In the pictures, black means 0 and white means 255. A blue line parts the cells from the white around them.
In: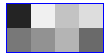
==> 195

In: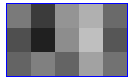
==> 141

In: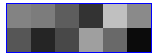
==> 93

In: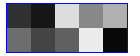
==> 221

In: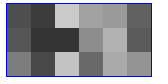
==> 52

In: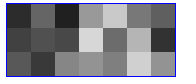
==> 72

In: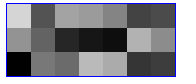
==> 38

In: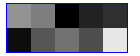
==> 0
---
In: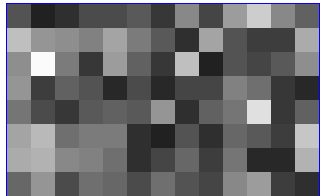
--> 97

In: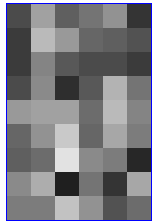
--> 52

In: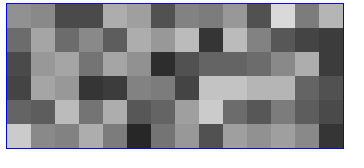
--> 181

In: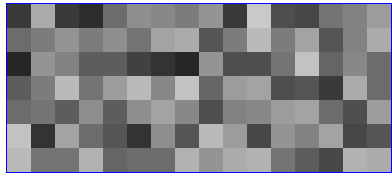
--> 156

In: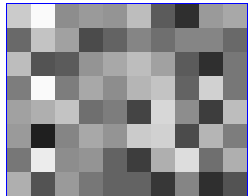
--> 168

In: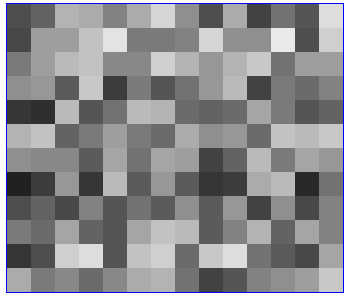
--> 221

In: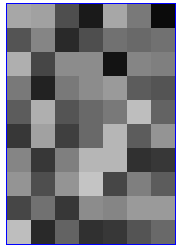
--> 11
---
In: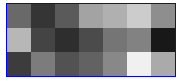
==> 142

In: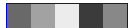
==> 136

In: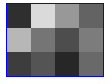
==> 99

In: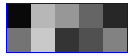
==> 39

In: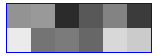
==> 59

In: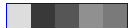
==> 122
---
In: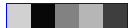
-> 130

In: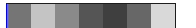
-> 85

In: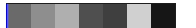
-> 79

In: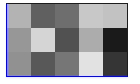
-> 81

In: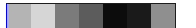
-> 92

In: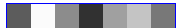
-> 49

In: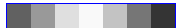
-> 249

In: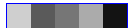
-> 118

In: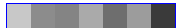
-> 170

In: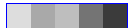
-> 190
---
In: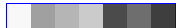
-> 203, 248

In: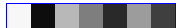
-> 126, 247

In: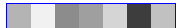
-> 159, 241

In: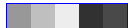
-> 237, 237

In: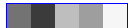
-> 190, 246

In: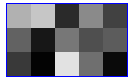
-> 119, 226

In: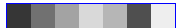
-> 217, 238
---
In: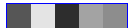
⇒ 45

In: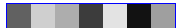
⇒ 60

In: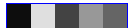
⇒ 67

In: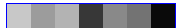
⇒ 55

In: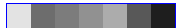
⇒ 145

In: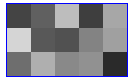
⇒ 81
